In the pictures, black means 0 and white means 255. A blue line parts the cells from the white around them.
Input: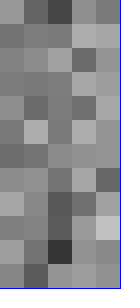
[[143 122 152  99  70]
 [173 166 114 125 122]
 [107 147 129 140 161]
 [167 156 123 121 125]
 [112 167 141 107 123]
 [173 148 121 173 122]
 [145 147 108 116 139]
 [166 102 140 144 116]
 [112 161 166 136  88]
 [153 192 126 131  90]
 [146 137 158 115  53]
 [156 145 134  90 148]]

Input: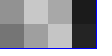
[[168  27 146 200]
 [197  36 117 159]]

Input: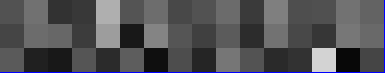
[[114  99  82 113  50  56 175  84 109  72  82 107  58 127  78  80]
 [119 105  69 108 103  60 157  24 132  85  64  91  44 114  72  54]
 [  8  69  90  32  24  85  43  93  15  77  37 118  83  42  50 211]]

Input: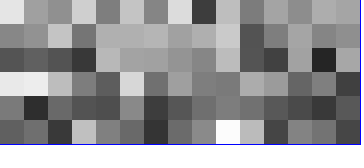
[[173 165 229 160 144 207 126 196 133 220  61 190 124 164 141]
 [133 143 135 146 196 117 176 176 181 161 175 202  83 126 165]
 [ 37 167  84  96  83  56 184 163 161 148 134 188  84  65 162]
 [127  64 233 237 189 125  93 215 112 159 126 122 172 155 101]
 [ 57  88 122  46 105  83  78 137  61  86 111 125 113  88  74]
 [115  70  96 111  57 192 128 105  52 107 138 252 187  69 131]]

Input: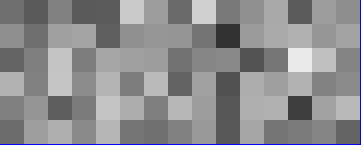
[[157 142 111  90 129  90  91 202 157 106 208 121 144 169  91]
 [150 163 143 111 160 164  95 144 150 149 116  50 155 170 177]
 [192 132 100 127 196 125 166 160 157 114 134 137  83 118 234]
 [130 139 178 129 197 140 180 125 186  99 161  81 173 159 178]
 [162 185 128 149  94 123 196 173 127 183 157  87 175 177  62]
 [133 100 108 158 175 138 182 117 112 129 153  88 166 117 123]]

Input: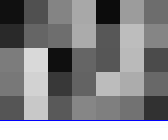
[[156 109  16  80 132 168  12]
 [189 133  41 101 110 171  87]
 [186  75 124 217  15 101  86]
 [172 104 120 210  56  99 188]
 [114  49  85 200  89 134 127]]

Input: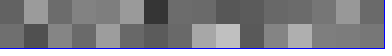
[[152 106  98 155 108 130 126 154  53 108 106  87  91 104 107 118]
 [124 119 111  80 133 106 157 104  91 105 167 192  89 132 175 126]]

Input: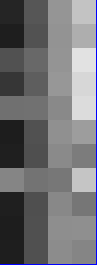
[[149 195  37  86]
 [147 174  30  82]
 [148 226  81 104]
 [151 215  54  94]
 [137 220 112 113]
 [144 157  29  81]
 [138 124  31  79]
 [119 197 133 115]
 [136 118  31  79]
 [142 143  29  80]
 [140 133  30  80]]
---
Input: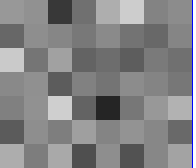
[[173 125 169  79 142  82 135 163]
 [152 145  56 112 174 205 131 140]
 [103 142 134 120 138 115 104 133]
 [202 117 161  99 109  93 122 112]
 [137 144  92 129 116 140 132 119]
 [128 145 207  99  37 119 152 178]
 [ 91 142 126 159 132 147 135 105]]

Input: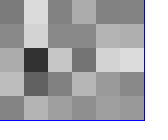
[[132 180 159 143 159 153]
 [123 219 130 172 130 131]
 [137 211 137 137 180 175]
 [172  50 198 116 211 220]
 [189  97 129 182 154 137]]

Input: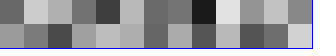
[[155 123  74 160 189 174 102 171  85 185  84 110 210]
 [104 204 176 114  62 185 106 116  26 226 148 194 136]]

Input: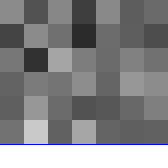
[[114 201  97 166 100  95  97]
 [139  82 135  62 137  93 106]
 [ 68 139 112  43 108  94  77]
 [119  49 165 125 107 129 113]
 [ 99 123 116 141 101 151 140]
 [ 95 151 107  82  87 104 127]]

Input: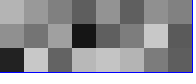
[[ 34 200  99 184 196 180 124  94]
 [180 153 128  94 147  95 144 129]
 [144 116 160  21  95 125 200  90]]

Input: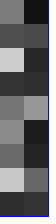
[[ 45  51]
 [123  19]
 [ 78  75]
 [205  39]
 [ 51  47]
 [117 151]
 [139  27]
 [106  35]
 [200 103]]

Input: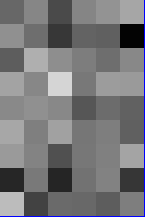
[[188  66 106 104  93 126]
 [103 134  74 133 147 166]
 [144 110  55  99  96   3]
 [ 93 175 142 125 110 136]
 [163 135 213 120 156 154]
 [137 144 136  86 108  97]
 [167 127 161 118 126  96]
 [154 131  80 119 128 164]
 [ 38 121  37 114 130  54]]
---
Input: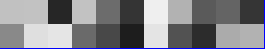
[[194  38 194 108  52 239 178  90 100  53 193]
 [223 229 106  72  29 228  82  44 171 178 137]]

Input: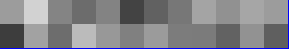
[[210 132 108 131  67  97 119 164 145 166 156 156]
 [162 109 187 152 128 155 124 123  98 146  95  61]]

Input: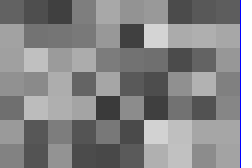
[[ 78  64 126 168 147 153  75  88  93  98]
 [115 117 121 152  64 212 171 175 167 162]
 [192 155 172 124 114 111  75  99 151 160]
 [138 173 100 166  89  77 144 178 128 145]
 [188 175 164  58 140  63 114  82 134 111]
 [ 87 125  84 120  74 210 191 166 166 154]
 [ 83 147  75  72  90 176 193 140 163 130]]

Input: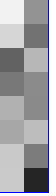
[[147 242]
 [114 214]
 [183  98]
 [139 120]
 [138 177]
 [189 167]
 [124 201]
 [ 37 202]]

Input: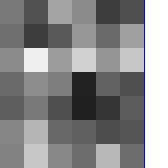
[[ 82 163 139  61  79 120]
 [ 60  88 150 105 160 111]
 [239 157 209 148 199 139]
 [141 127  35  98  80 106]
 [121  80  32  53  92  95]
 [180 103  96  78  85 133]
 [200 136 109 185 109 129]]

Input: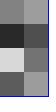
[[157 130]
 [ 79  41]
 [115 216]
 [156  92]]

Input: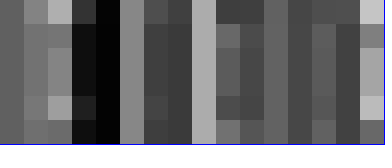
[[131 175  51   4 135  78  64 172  62  63  97  70  78  79 197  96]
 [114 117  14   3 135  63  58 172 104  75  98  71  92  65 127  96]
 [114 132  14   3 135  63  58 172  91  71  98  71  90  65 165  96]
 [114 132  14   3 135  63  58 172  91  71  98  71  90  65 165  96]
 [119 158  31   3 135  68  58 172  76  69  98  71  86  65 187  96]
 [111 107  14   3 135  62  58 172 113  85  98  71  97  65 104  96]]

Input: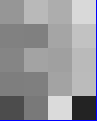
[[185 173 217 150]
 [128 165 194 129]
 [163 160 186 133]
 [127 163 187 126]
 [121 219  35  76]]

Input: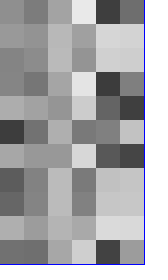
[[124 163 233  62 110 143]
 [147 184 160 214 211 153]
 [140 186 148 208 206 132]
 [118 165 228  60 127 133]
 [162 149 204 100  63 173]
 [114 175 121 128 194  61]
 [152 152 215  88  69 167]
 [130 187 122 193 197  92]
 [132 187 129 198 199 102]
 [156 180 169 218 217 175]
 [111 167 207  66 156 113]]
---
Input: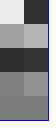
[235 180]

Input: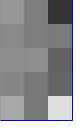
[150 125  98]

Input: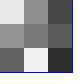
[233 121  45]

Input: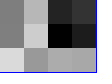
[126 205 172]

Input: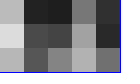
[187  74 132]

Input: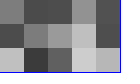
[125 124  96]

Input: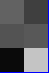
[98 88]

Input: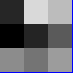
[ 38  36 156]
